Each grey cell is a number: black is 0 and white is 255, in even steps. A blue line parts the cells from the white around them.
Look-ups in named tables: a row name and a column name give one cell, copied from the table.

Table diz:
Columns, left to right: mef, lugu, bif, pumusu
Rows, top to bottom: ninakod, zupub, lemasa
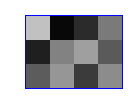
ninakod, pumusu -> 122
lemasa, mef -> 92
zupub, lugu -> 130
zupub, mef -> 31
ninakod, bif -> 43
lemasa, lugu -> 150
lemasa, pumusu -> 140
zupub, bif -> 159
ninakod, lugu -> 8
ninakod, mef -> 193
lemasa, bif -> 59
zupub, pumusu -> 90

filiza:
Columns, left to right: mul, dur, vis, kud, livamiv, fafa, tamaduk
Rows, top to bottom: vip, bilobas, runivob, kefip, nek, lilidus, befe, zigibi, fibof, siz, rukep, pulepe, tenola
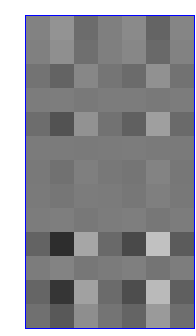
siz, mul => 99
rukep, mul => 124
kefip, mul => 124
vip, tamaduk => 133
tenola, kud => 116
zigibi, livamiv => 119
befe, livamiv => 117
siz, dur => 45
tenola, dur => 88
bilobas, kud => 127
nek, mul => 109

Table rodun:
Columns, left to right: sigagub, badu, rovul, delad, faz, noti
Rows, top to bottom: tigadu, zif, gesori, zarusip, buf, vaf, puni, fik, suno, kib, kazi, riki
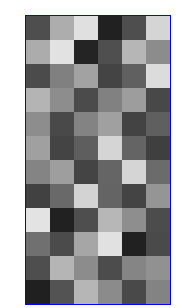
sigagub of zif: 172
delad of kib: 225
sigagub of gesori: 75
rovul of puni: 68
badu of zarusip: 141
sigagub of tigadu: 78
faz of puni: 213
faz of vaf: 100
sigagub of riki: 32
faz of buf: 67

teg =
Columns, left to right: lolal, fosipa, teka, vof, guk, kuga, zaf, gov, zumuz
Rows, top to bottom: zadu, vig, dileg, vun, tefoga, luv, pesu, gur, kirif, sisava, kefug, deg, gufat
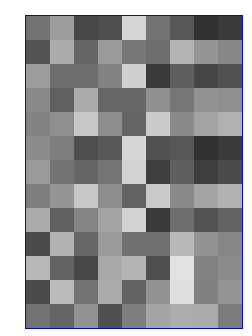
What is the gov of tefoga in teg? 164
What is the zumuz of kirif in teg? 99
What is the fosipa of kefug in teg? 98
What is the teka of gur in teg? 199
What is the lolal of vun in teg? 137
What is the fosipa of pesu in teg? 115
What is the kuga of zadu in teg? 115
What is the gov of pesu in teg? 62
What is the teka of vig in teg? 102
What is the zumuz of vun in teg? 144
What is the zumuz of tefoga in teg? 177
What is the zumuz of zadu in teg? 59
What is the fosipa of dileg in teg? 111
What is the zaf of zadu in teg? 87

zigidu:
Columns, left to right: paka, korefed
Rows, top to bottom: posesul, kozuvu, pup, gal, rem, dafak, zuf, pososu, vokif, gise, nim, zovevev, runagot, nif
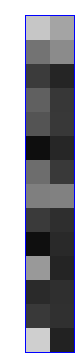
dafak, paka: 14
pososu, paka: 127
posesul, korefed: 164
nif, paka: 207
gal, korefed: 55
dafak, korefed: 38
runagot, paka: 57
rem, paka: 84
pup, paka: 59
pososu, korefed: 129
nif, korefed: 34

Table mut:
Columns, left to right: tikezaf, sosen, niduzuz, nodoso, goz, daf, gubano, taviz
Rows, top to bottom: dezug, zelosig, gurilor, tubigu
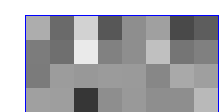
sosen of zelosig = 111
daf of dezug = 160
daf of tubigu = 142
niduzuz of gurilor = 152
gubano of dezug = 73
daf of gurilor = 135
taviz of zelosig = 128
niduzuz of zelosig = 234
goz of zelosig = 142
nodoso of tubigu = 142
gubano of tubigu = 142
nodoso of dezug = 87
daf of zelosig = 192
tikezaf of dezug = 173
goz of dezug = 142
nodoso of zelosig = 129
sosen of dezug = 106
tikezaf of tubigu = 160
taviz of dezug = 93

